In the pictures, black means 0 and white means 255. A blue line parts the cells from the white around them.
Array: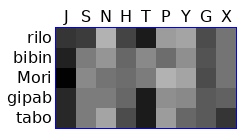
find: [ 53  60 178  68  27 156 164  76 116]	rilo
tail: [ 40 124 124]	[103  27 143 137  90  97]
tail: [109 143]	[ 83 116]
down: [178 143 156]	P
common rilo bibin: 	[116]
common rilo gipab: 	[27]

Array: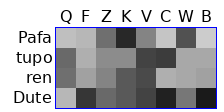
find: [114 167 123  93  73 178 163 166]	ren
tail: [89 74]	[175 168 161]

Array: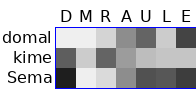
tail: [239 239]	[212 141 100 204  68]
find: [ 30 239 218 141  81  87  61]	Sema
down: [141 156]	A
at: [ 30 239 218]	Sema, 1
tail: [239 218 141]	[81 87 61]
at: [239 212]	domal, 2

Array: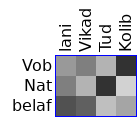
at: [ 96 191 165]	belaf, 2
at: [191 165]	belaf, 3
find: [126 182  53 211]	Nat
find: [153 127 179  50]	Vob

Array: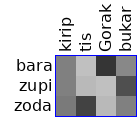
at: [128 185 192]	zupi, 1
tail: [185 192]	[79]
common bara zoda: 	[128]
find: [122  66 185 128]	zoda
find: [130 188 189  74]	zupi

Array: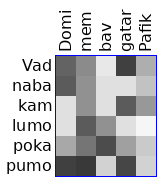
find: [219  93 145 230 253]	lumo
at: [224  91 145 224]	lumo, 1
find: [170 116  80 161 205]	poka
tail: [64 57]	[210  70 210]

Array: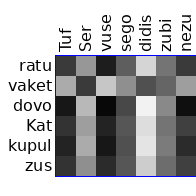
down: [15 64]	nezu
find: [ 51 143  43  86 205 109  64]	zus
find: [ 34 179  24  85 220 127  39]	kupul
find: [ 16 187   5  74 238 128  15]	dovo
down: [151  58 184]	Ser

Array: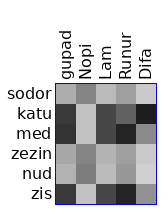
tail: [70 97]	[29]
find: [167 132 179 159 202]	zezin

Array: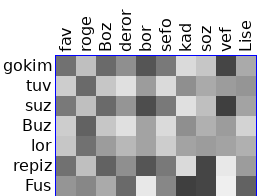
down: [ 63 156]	vef
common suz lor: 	[163]
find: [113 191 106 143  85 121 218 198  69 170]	gokim
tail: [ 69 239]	[98]

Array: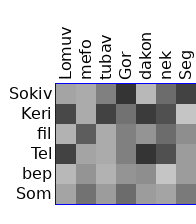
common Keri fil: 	[171]
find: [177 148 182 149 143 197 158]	bep
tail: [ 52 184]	[108  66]
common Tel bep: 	[156]
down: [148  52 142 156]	dakon
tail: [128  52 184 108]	[66]
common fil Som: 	[108]

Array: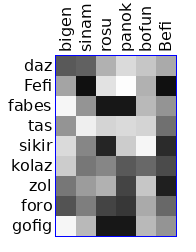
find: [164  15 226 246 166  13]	Fefi
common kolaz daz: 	[89]

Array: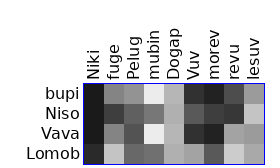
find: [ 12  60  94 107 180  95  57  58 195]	Niso
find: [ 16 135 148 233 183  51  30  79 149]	bupi
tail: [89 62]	[ 55 196]
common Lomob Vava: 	[163]
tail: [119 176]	[ 89  62  55 196]

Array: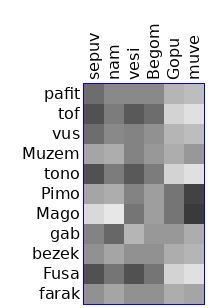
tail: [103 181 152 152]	[173]
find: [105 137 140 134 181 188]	pafit
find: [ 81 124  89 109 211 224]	tof

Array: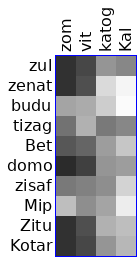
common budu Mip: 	[164]
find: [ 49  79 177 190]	Zitu
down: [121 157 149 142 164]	katog
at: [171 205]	budu, 2
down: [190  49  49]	zom

